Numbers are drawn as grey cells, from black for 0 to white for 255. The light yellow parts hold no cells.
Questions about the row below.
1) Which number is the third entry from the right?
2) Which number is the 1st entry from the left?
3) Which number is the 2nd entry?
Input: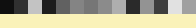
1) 61
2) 15
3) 48

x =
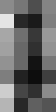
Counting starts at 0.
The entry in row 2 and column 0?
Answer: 167
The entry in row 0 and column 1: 119
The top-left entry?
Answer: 139
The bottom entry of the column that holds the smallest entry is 96
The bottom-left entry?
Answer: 181
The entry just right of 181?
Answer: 40
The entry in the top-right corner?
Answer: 132
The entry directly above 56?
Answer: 26
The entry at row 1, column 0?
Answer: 228
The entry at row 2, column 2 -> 56

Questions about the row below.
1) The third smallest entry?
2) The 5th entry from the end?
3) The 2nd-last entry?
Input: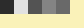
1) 105
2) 44
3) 132

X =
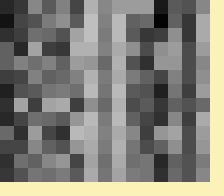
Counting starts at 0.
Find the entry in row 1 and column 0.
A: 19
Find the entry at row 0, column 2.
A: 135
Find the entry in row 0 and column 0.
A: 40
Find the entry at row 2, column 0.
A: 48
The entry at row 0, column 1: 55
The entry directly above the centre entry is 123
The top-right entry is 135
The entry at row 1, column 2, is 82
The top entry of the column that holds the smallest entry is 25
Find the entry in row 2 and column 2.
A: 111
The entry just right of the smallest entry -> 97
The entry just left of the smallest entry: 105
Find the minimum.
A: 4
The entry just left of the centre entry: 185
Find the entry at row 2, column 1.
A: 62
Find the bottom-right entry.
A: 135
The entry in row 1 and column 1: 69

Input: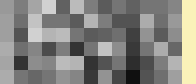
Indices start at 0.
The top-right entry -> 133
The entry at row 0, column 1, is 125
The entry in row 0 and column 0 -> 153
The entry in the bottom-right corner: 159
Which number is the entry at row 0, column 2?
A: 165
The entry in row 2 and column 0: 159
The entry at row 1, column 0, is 159
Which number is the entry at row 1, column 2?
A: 195
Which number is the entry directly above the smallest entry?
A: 45
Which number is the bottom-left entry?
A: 172
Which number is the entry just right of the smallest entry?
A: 83
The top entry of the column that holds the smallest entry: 97
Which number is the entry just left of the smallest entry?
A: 70

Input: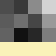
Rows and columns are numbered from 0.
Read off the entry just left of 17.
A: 98
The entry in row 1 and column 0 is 91
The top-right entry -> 211
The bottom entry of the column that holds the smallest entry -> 17

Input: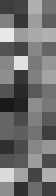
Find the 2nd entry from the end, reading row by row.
107
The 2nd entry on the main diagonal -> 55
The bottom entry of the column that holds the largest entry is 142
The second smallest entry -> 33
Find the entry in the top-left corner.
62
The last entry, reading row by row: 62
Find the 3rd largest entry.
218
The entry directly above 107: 68
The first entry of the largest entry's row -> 232
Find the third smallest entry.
41
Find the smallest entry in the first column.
25
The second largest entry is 225
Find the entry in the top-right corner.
114

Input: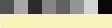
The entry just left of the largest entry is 149
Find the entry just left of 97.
133
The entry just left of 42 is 167

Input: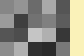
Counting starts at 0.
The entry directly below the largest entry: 48
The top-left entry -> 134
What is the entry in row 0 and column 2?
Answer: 107
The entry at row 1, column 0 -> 155
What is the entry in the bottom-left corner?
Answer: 140
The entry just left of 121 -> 42

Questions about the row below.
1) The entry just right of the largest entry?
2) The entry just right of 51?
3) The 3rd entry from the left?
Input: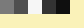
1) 51
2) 15
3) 246

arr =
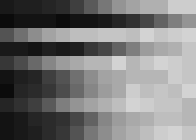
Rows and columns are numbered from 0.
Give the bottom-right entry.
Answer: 197
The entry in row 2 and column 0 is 83
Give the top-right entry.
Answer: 205
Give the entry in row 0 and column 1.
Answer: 31
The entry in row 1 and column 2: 19
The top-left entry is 25
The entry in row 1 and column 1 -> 19
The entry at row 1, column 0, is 11
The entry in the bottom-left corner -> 19
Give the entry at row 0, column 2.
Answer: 31

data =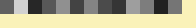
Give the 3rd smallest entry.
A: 53
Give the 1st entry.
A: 96
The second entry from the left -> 209
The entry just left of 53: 75

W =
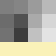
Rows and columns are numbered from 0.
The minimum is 60
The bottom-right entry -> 227
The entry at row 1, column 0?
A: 108
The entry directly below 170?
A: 193

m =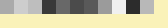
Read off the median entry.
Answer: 155
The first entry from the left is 170
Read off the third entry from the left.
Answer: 190

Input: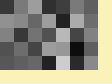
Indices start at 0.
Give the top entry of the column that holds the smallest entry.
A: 122
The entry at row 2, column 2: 115
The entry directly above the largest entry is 151
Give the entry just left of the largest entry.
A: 34
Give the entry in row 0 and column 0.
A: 56
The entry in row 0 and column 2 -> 157
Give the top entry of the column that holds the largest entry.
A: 62
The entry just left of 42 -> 205
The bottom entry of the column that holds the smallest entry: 42
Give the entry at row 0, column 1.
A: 122

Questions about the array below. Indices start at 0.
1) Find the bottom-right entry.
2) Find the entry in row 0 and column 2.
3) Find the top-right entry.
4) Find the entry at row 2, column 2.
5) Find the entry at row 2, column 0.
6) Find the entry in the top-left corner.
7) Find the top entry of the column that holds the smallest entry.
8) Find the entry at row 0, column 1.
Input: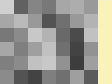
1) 91
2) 133
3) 153
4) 200
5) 120
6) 208
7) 173
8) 97

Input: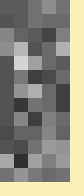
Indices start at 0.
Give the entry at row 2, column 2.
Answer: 91
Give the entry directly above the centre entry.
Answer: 63
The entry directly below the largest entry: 120
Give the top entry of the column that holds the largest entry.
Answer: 91
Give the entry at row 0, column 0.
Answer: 91
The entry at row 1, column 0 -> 83
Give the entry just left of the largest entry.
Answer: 83
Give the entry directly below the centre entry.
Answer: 114
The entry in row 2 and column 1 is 99
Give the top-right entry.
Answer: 114
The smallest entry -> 47
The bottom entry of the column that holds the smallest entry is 148
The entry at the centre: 176
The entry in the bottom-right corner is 114
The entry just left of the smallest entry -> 168
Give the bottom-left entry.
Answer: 114
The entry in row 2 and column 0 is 133
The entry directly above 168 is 83
